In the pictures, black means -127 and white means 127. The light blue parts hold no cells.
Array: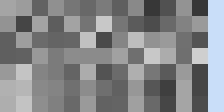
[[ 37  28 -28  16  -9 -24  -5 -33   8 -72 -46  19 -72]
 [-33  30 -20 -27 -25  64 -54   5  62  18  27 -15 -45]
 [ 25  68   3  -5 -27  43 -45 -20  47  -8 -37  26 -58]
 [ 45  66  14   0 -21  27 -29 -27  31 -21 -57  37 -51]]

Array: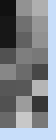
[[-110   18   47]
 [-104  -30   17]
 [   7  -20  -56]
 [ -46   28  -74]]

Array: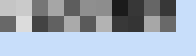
[[  69   74   -9   38  -34   15   13 -100  -72  -25  -72]]

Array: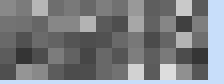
[[  9  -4  54 -17  -6 -23  -1 -14  25 -33 -26  73 -37]
 [-22 -46 -20 -28 -43 -49 -46 -22  -7 -52 -26  52 -17]
 [-48  21   9 -35 -51 -50 -23 -13  82 -36  93  16 -41]]

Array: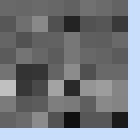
[[-22 -24 -21 -24 -30 -14 -20 -28]
 [-26 -45 -30 -29  -8 -32 -33 -22]
 [-12 -76 -74 -27  12 -47 -22 -22]
 [ -4 -39 -35  -1  -5 -32   9   4]]

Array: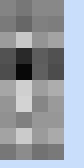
[[   4   -8    8    8]
 [  28   72   20   35]
 [ -50 -119  -31  -51]
 [  21   83    6   26]
 [  35   75   27   42]]
